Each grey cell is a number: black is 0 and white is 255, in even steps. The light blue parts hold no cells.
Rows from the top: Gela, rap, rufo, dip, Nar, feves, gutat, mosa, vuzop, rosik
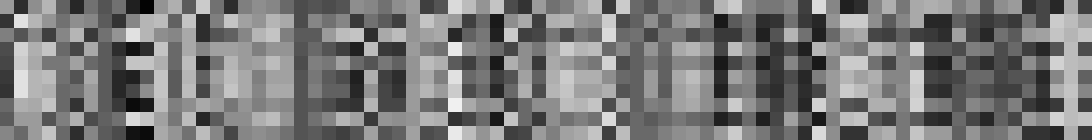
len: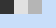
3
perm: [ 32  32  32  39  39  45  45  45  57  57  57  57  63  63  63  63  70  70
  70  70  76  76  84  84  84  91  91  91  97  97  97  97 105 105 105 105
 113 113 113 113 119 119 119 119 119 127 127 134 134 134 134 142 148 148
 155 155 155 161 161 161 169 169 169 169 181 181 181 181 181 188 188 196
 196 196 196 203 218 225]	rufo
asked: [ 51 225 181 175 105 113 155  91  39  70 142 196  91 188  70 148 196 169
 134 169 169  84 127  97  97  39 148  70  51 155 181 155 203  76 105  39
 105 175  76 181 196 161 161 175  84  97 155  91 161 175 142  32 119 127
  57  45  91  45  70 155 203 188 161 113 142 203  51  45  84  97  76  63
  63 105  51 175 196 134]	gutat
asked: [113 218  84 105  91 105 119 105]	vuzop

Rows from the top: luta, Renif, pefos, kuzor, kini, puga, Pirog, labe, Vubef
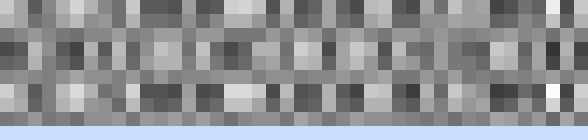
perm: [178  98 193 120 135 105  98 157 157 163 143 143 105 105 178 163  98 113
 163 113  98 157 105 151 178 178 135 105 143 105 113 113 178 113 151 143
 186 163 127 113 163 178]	Renif
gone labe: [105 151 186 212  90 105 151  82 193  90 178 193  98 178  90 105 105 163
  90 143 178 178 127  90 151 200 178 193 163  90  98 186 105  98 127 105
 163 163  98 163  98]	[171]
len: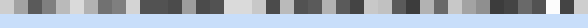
42
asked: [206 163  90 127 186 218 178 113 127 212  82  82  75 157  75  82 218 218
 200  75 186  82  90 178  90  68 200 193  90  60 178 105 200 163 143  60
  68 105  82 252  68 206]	Pirog

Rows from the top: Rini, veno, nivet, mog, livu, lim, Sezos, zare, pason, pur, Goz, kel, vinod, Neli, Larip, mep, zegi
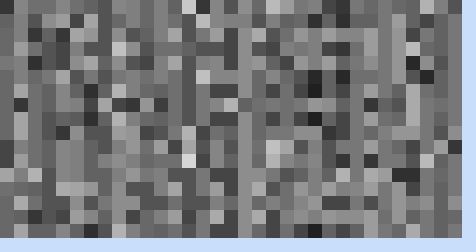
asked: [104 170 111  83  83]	Larip
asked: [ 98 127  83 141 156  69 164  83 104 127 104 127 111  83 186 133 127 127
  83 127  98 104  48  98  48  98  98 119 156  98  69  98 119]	veno
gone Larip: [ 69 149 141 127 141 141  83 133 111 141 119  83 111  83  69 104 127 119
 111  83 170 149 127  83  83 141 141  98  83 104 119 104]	[77]
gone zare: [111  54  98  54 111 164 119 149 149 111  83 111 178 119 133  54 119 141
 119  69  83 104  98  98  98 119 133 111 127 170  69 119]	[61]
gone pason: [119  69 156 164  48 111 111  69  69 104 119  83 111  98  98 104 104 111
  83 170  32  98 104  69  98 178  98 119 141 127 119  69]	[91]

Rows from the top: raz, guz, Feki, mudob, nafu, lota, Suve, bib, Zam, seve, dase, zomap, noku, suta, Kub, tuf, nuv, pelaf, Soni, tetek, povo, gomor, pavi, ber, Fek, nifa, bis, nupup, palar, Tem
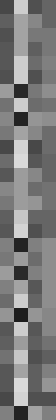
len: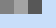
3
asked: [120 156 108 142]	Soni

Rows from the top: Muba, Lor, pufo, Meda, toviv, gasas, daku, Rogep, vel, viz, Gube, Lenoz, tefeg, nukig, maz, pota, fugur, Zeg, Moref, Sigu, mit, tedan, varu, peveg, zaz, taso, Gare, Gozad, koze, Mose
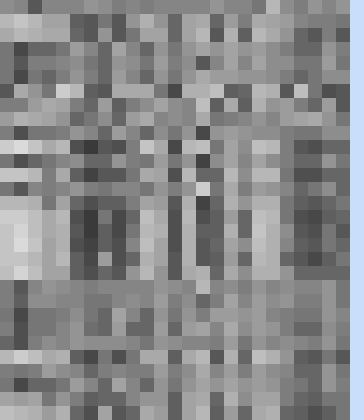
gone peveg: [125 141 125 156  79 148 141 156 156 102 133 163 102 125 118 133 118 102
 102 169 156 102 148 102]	[110]
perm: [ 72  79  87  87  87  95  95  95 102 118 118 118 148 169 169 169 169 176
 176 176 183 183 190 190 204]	taso
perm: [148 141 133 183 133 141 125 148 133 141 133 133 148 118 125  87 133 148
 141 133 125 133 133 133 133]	mit

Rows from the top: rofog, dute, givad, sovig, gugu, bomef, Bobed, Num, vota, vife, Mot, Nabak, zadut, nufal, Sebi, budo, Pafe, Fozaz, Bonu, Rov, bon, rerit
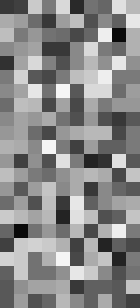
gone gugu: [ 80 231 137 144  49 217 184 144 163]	[129]
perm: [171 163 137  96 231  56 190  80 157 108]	Sebi
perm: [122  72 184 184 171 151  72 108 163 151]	vife
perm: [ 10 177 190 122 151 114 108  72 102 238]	givad
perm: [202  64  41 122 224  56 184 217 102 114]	rofog

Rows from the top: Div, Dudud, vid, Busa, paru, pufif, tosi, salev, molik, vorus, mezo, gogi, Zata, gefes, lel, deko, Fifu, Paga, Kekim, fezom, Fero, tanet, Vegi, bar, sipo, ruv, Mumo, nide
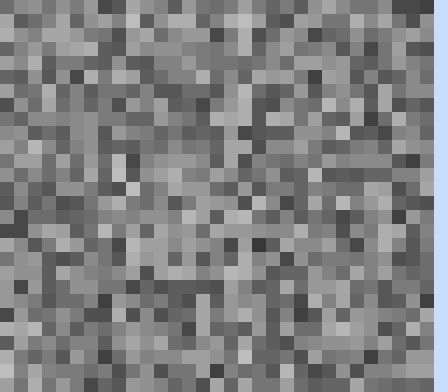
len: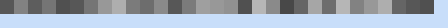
31
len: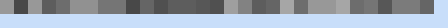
31

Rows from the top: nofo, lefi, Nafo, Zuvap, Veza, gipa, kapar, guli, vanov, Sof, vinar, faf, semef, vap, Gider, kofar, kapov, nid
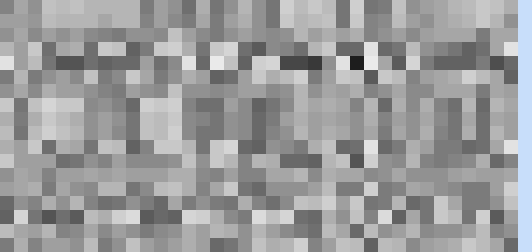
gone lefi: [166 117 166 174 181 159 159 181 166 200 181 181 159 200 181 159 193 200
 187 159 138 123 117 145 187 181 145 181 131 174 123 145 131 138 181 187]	[151]
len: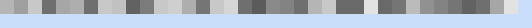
37

